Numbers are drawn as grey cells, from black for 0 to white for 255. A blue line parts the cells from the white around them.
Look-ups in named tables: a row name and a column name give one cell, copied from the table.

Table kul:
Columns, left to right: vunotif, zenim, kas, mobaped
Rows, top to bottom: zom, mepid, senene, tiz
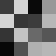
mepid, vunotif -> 212
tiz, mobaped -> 183
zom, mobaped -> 152
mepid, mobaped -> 183
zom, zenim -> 211
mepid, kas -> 60
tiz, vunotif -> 7
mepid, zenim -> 55
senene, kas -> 105
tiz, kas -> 176
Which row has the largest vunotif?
mepid

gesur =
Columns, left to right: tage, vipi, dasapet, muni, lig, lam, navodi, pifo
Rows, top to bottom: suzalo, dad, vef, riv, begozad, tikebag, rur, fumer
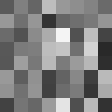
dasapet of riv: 126
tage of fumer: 66
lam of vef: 81
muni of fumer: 155
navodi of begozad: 183
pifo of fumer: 50
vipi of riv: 123
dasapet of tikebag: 145
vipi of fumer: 117
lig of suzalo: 152
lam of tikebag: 136
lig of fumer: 228
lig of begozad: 123
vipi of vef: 82
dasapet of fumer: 103
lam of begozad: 155
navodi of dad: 121
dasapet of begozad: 120
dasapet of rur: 148

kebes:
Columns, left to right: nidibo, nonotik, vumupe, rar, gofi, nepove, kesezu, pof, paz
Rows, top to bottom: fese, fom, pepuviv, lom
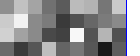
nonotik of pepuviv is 162
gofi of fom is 58
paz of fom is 138
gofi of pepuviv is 65
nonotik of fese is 193
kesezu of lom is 87
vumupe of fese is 164
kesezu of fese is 179
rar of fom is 123
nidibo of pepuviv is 209
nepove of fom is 81
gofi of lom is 100
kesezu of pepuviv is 84
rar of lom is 190
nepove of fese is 187
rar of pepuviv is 73
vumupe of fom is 138
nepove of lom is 119
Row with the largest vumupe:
fese

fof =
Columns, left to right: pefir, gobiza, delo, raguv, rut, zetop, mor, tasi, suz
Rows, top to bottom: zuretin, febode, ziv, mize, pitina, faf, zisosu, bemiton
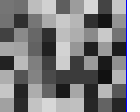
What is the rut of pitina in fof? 206
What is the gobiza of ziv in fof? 138
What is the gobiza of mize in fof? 163
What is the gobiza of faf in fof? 84
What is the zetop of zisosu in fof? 167
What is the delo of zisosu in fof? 173
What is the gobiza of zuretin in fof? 112
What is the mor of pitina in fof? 154
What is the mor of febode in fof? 48
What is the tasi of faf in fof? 17
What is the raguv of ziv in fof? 47
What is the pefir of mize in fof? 167
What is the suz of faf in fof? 181
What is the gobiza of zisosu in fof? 36
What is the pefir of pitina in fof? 34
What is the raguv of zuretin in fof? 209
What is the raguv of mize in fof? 32
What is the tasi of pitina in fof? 25
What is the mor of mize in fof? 31
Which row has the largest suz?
zuretin

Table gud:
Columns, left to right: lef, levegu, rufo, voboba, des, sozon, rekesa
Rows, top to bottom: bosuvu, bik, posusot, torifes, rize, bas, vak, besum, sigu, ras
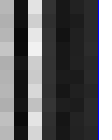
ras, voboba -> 46
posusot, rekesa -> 42
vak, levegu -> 16
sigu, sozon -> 35
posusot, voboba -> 51
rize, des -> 23
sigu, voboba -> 48
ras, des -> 23
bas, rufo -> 202

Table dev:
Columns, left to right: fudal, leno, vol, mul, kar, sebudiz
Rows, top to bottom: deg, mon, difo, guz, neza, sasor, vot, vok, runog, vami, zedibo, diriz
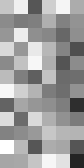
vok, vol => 150
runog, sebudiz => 123
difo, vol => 143
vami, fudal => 130
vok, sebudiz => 46
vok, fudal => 99
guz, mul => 183

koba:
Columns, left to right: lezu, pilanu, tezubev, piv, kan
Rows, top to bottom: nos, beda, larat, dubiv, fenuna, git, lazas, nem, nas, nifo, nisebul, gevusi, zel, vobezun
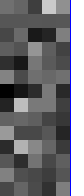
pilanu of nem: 189
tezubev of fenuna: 119
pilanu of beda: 86
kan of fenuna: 75
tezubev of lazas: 44
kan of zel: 85
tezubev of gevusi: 115
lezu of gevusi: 87
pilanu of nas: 103
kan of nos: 144
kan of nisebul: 58
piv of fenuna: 90
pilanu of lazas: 21
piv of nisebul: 102
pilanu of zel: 79
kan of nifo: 37
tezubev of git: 111

